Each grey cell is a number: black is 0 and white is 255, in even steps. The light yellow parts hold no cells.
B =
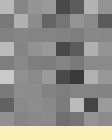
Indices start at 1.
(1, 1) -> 185
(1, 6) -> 92
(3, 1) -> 130
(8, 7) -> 69
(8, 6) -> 186
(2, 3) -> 140
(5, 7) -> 138
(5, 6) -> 122
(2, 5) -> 117
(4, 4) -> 153
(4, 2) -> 133
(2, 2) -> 176
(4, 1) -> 186
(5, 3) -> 127
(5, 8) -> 138
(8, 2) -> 138
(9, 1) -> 145
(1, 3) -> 148
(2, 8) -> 91
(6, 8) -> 152
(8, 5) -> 124
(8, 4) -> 137

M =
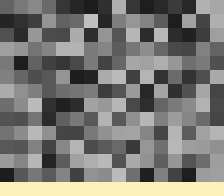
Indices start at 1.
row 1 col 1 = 99
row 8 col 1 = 110
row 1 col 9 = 175
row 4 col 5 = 178
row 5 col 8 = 67
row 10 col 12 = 70
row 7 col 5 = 110
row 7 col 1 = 172
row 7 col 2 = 144
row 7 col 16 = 69
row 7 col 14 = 82
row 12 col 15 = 109
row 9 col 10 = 144
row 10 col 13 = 181
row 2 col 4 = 148
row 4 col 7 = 122
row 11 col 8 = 90
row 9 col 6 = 121
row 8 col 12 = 101
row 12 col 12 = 95
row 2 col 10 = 150
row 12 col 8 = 184
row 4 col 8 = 133
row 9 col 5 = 96
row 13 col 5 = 132
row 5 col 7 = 123
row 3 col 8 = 149
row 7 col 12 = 164
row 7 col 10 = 154
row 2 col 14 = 161
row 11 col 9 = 105
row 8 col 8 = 152
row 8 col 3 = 187
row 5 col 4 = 65
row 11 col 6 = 180

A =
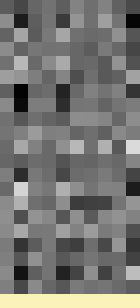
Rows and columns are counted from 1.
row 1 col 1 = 92
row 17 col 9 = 130
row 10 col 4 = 127
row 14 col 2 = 211
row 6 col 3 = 126
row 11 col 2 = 168
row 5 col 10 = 82
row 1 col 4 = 114
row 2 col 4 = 116
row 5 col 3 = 105
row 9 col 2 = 87
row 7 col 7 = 129
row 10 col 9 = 137
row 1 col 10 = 74
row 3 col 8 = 109
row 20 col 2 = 19
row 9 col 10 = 141
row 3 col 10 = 85
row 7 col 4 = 109
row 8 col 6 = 117
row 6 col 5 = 133
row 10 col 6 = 101
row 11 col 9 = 89
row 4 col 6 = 103
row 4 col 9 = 104
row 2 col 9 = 115
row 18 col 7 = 110
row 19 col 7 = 117
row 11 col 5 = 144
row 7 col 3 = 103
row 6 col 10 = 162
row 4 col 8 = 122
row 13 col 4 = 109
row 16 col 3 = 147
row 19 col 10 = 66
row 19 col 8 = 105

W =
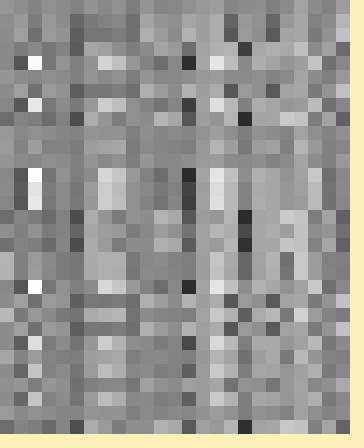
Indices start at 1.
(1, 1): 150
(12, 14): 141
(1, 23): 138
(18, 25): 98
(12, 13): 136
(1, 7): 146
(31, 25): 99
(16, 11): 140
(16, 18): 43
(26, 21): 122
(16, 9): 123
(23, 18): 94
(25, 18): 126
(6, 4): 143
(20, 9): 173
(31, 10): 142
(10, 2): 135
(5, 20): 163
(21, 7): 140
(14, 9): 186
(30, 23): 143
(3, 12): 155
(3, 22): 166
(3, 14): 177
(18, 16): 154
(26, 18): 113
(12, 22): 164
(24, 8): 118
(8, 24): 113
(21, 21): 147
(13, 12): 108
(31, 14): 89
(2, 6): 104
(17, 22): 193
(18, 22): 192
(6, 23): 140
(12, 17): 139
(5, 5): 147
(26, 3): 155

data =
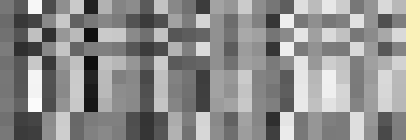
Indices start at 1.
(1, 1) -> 119
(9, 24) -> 127
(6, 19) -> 131
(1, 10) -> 140
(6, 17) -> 152
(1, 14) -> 113
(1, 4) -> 76
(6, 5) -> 139
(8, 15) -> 64
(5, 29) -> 210
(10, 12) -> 86
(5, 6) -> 192
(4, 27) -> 153
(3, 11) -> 112
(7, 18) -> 195
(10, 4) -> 143
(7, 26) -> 122
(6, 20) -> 126
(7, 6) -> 203
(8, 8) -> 175
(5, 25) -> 194
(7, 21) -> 94
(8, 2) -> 99
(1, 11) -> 90
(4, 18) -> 156
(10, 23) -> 150
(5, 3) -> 200
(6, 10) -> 136
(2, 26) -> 225
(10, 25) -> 123
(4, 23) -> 146
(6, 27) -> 154
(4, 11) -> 60
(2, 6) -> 97
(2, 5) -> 200
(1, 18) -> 203
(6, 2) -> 86
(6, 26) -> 123

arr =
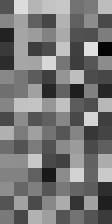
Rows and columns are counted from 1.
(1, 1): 82
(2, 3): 96
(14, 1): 142
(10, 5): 86
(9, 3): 83
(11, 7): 74
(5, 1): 44
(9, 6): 72
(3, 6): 81
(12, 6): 164
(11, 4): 82
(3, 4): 130
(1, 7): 122
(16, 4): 158
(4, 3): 61
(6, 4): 64
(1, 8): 189
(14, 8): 46
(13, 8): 202
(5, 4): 215
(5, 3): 164
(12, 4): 73
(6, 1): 136
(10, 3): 159
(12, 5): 65
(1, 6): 114
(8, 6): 92
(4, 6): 63
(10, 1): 176
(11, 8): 95
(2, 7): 140
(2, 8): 73
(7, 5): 99

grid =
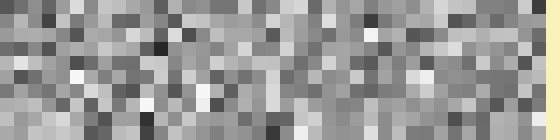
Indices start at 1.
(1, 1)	87
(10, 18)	146
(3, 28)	164
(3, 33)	191
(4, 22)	143
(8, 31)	160
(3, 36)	192
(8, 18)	176
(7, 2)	162
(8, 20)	217
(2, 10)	100
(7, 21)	133
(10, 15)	148
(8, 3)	190
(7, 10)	84
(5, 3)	190
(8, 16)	79
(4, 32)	200
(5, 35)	202
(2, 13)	89
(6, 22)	130
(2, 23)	129
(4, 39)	93
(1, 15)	144
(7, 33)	132
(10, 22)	239
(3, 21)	186
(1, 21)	205
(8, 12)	142
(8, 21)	156
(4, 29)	149
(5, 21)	153
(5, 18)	166
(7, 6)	135
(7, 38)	195
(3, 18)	168
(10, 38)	138

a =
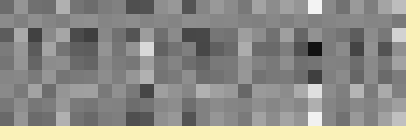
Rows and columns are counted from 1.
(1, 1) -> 108
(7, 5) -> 149
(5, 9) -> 124
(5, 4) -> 140
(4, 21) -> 126
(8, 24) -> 133
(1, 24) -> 137
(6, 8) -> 141
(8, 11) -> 116
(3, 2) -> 169
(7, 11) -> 70
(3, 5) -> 166
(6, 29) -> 124
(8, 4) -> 125
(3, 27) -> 140
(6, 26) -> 102
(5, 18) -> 149
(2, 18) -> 130
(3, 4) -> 138
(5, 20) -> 121
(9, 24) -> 135
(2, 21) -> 128
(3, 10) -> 84
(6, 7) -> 124
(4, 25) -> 139
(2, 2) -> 128
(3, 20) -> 113
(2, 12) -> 136
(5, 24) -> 130
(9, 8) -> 124
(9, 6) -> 114
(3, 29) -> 210
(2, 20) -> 136
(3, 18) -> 158
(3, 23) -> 146
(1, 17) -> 139
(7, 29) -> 128
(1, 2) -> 149
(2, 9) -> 136

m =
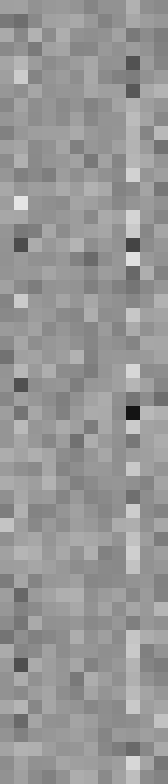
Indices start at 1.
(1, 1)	160
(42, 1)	124
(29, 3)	151
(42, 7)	135
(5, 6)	156
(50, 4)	165
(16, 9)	163
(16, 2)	166
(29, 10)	118
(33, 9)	143
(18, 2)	76
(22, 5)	165
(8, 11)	158
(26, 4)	150
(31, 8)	168
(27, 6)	139
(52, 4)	146
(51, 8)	142
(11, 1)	160
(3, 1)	170
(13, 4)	126
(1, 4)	152
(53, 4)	151
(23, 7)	174
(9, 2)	157
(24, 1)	155
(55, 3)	145
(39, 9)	147
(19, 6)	130
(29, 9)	144
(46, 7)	146
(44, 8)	164
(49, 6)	121
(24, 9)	132
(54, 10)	105
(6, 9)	129
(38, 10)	174
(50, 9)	157
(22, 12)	178
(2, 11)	157
